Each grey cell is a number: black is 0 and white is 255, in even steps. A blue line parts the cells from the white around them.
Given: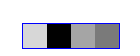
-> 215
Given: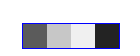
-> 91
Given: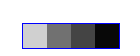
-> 208
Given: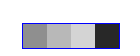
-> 143
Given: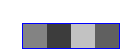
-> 131
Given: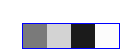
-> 122
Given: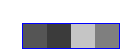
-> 85
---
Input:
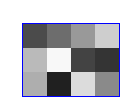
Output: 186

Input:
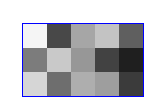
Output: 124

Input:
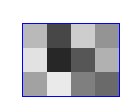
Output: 226

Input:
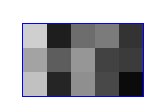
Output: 163

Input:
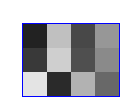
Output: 57

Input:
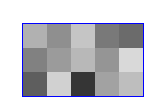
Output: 129

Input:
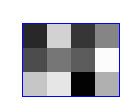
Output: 76

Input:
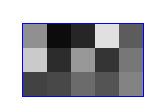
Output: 202

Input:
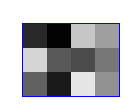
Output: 213
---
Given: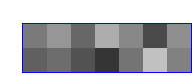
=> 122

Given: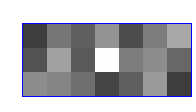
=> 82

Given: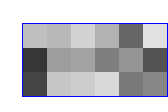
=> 54

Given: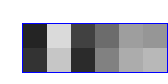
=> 36

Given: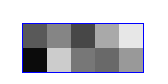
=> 89

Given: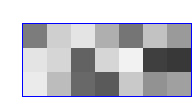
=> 228
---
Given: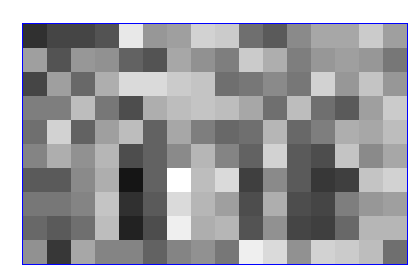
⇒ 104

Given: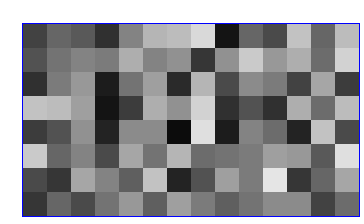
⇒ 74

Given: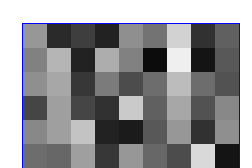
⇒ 136

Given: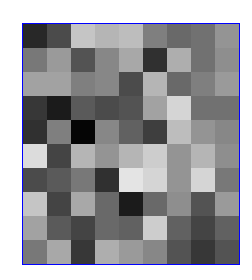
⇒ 162

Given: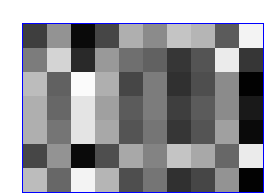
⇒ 70

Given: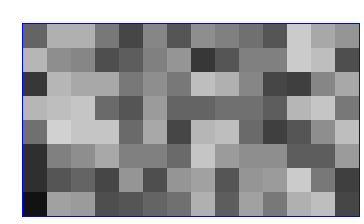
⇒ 47

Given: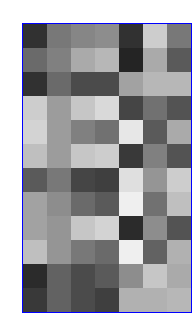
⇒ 43

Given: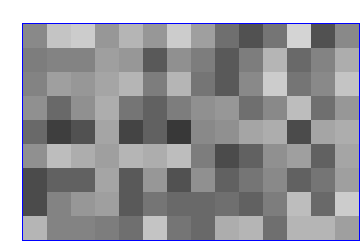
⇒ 75
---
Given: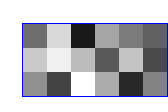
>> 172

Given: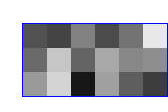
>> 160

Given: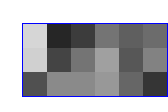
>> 152

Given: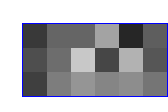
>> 133

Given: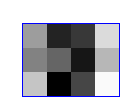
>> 1

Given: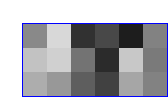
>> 65
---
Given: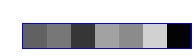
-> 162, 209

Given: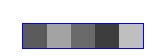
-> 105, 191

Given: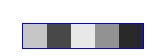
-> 232, 232

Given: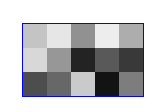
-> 35, 237

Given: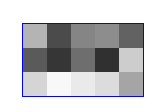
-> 110, 248

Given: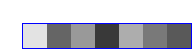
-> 57, 227

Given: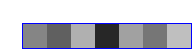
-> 39, 191

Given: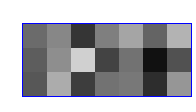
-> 67, 208

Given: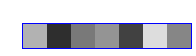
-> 148, 221

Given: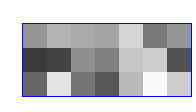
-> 128, 250
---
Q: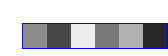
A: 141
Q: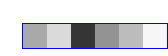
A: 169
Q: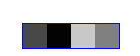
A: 72
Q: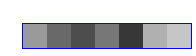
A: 154
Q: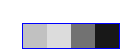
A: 193
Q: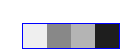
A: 239
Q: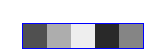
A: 80
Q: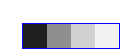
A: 32
